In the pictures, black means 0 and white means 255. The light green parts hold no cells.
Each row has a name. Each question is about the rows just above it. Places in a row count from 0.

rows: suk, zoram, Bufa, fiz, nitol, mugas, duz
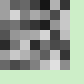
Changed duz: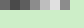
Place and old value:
3, [128]
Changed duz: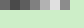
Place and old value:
4, [190]
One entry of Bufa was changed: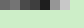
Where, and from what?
3, [52]
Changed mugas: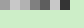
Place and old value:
3, [140]
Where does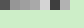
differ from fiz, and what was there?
6, [190]
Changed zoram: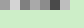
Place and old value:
6, [200]

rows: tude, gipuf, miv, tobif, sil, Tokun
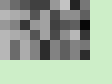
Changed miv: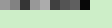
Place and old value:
4, [162]
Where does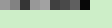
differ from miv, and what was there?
6, [84]
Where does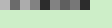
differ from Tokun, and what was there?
7, [130]
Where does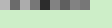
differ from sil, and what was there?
3, [130]
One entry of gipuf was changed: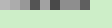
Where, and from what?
2, [162]

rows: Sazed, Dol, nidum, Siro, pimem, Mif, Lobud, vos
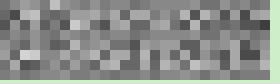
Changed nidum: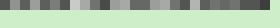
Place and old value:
10, [84]
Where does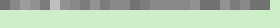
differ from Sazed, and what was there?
26, [124]
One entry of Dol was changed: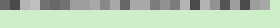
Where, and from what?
19, [84]
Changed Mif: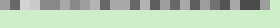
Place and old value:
20, [146]
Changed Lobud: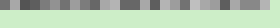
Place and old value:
15, [103]
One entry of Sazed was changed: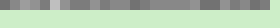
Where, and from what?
7, [136]

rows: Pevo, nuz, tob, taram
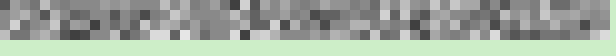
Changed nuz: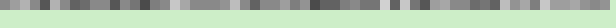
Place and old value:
30, [137]
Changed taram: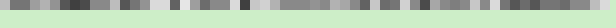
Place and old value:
31, [158]
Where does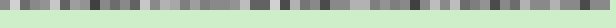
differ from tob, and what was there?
24, [178]

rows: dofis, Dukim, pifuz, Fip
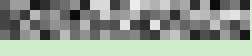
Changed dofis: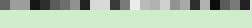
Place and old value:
14, [195]
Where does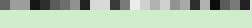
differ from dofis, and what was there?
14, [195]
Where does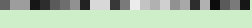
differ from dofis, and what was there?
24, [34]

